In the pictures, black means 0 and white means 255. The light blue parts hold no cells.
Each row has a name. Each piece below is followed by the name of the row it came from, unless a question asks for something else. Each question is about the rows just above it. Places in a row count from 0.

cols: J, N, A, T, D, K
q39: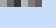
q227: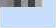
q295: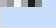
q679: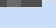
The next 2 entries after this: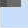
[80 80]
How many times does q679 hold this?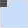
4
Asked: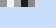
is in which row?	q295

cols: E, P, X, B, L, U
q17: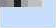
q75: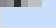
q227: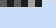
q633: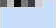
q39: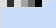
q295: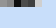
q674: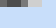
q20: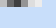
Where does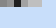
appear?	q17
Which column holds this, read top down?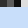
X
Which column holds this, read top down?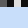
X

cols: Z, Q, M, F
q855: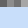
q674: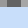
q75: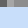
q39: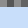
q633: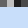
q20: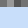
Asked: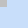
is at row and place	q633, 1
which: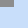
q75
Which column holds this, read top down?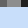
M
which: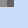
q39
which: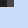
q633
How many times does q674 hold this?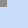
0

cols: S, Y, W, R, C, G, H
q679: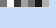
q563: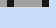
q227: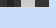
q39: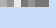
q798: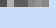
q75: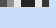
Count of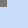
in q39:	3
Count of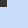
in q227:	4
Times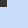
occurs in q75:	1
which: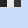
q75
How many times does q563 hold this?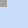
5
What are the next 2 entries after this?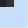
[204 204]
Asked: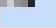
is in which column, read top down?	C

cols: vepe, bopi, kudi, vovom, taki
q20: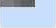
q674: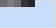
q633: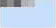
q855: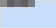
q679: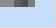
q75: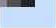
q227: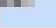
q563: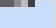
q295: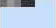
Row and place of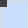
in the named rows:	q563, 4
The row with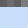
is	q855

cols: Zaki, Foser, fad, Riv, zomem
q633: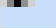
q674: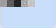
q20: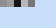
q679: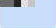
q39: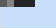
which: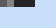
q39
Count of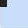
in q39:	3

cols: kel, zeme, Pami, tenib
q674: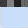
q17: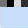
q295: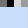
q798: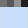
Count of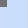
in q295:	1
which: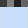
q674
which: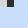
q17

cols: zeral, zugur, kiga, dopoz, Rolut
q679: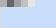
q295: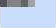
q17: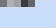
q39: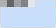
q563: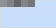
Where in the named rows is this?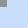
q563, 0
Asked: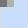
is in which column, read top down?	zeral
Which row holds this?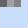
q39

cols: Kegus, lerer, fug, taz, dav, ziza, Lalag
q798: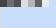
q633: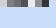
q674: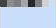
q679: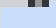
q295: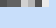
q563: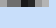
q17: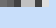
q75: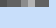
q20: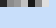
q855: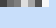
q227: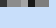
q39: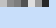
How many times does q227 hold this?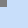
2
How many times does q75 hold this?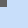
4
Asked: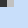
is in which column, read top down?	Kegus
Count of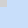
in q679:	4

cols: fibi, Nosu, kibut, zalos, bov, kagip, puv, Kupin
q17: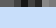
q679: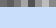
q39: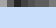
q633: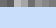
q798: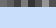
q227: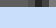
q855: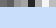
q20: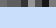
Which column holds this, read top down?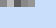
puv
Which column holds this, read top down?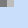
Kupin
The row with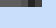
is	q227
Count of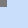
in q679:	1
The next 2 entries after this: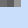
[165  38]

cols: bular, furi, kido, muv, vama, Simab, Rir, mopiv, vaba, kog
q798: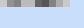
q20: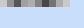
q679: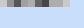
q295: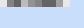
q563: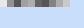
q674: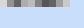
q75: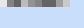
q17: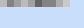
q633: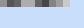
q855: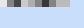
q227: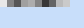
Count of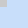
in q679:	2
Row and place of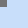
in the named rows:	q20, 7
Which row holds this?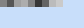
q227
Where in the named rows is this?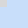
q674, 0
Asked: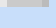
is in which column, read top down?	kog
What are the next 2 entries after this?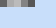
[100 160]
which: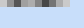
q20

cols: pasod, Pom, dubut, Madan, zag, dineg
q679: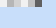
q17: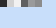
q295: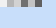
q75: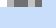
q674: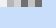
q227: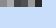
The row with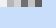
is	q295
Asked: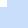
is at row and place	q75, 0

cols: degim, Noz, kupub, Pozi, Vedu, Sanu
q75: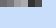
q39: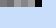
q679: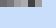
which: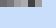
q679
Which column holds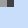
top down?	Vedu
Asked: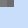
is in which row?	q39
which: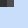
q75
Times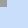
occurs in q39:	2

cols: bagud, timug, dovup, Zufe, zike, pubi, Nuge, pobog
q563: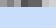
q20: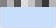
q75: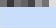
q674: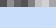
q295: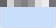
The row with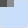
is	q674
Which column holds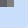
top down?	pubi
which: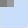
q295
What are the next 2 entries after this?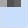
[ 99 194]

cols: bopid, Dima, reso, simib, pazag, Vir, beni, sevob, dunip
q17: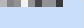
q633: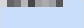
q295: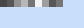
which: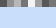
q295
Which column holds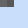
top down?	Dima
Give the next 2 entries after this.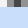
[146  57]
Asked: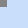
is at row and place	q17, 1
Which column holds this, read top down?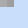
beni
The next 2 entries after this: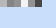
[146 146]

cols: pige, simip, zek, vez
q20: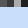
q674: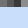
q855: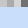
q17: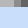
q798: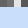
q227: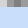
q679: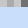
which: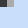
q20
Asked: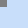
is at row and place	q227, 2
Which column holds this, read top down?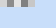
zek

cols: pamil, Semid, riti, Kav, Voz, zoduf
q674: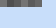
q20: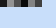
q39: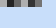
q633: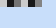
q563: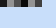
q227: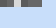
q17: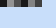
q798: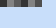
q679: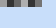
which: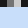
q633
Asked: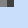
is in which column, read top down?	zoduf
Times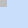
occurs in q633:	0
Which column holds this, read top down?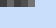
zoduf
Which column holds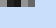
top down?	Semid
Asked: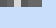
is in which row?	q227

